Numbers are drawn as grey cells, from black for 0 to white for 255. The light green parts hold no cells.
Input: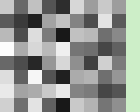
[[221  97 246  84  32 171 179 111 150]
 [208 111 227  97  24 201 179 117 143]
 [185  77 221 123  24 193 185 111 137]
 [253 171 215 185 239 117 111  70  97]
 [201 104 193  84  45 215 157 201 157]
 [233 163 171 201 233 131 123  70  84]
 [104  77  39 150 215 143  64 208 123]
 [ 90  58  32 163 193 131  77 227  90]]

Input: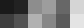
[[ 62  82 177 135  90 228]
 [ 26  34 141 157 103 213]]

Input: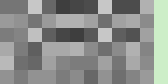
[[117 117 199 103  62  70  76 199  76  76 177]
 [124 132 192  95  70  62  88 199  95  82 161]
 [146 124 146 146 124 139 103 146 111 132 154]
 [154 146 117 154 177 177 161 111 161 169 139]
 [185 111 103 161 132 124 124 161 117 169 139]
 [169 124  95 169 169 177 139 111 139 177 132]]

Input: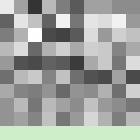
[[125 177 254  74  66  90 220 153 207 193]
 [111 185 201 132 193 111  82  74 161  74]
 [ 98 228 193  98 241 118 228 220 241 153]
 [147 161 132 193 118 153 214 177 125 185]
 [169 132 125 147 105 147 140 177 111 207]
 [147 185 118 185 161 140 193 153 140 118]
 [185 220 105 177 207 169 207 201 132 169]
 [153  82  74  98  90  59 169 201 118 220]
 [234 161  52 185 125  90 161 161 140 140]]

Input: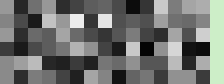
[[138 159 187  39  32  59  32 118 106 145  86  86 187  39 173]
 [138  45 124 112  67  32 165 132  18 100 118  59 145 145  59]
 [152  39 112 152  45  67  93 100  74  12  53 201 124 165 173]
 [152  45 106  93 165 106  74  53  86 124  67  45 165  80 207]
 [ 59  26  74  93 118 179 145  67  26 201   4 145 214  18  12]
 [132  74  26 194 152 236  53 229  80  93  80 159 112 106 132]]

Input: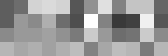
[[ 94 109 211 218 211  86 145 224 130 196 196 101]
 [182 167 175 161 175 189 130 167 189 182 122 182]
 [138 153 153 161 145 122 203 153 109 115 203 138]
 [ 94 153 138 175 109  78 254 130  57  64 240  86]]

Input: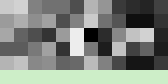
[[155 174 142 161  78 129 202 113  84  15  15  51]
 [180 194 136 142  99 105 187 129  71  21  21  58]
 [202 210 129 113 113  78 180 149  58  44  36  65]
 [ 92  92 121 161  51 237 121  29 194  65  99  29]
 [167  99  78  51 155 237   0  44 136 194 210  36]]
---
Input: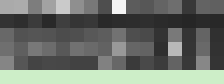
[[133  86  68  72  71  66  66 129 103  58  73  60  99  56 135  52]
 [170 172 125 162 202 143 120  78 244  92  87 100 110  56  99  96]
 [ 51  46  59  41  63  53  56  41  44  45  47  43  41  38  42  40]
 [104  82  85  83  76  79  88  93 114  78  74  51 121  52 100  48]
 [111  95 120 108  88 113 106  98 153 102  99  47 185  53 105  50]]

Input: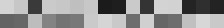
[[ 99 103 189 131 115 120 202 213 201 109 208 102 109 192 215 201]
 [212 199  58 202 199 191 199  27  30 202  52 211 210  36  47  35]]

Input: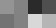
[[115 130 216 181]
 [148 131  42  79]]

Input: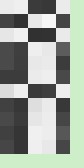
[[ 70  53 239 232  70]
 [235 239  59  56 235]
 [ 67  50 232 246  69]
 [230 240  49  50 234]
 [ 74  63 238 232  92]
 [ 74  62 232 234  60]
 [ 60  60 235 238  73]
 [220 238  58  63 238]
 [ 65  55 222 234  56]
 [ 73  59 230 236  70]
 [ 64  53 240 237  87]]

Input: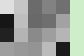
[[158 152 148 187  26]
 [223 197 107 130 112]
 [ 22 190 105 111 162]
 [ 33 180 138 158 181]]

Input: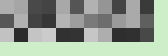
[[194  43 196 203  49  51 198 174  46  48  72]
 [175 166  73  68 168  85 178 149  68 170  58]
 [ 87 177  66  54 180 157 122 109 154 170  95]]

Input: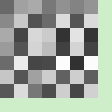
[[ 87 219 119  77 206  70 209]
 [105 161 170 120 145 131 148]
 [137 200  82 107 220  84 218]
 [170  69 216 203  51 227  52]
 [155  84 212 188  65 212  67]
 [107 235  70  73 252  49 252]
 [198  85 161 204  97 206  94]]

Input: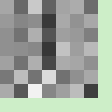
[[170  88 242 134 159 188  62]
 [166 104 201  98 164 172 108]
 [153 134 141  57 169 146 168]
 [144 114 175  84 159 153 127]
 [144 142 136  55 194 158 185]
 [161 114 175  72 171 166 144]
 [120 188 115 218 113 144 168]]
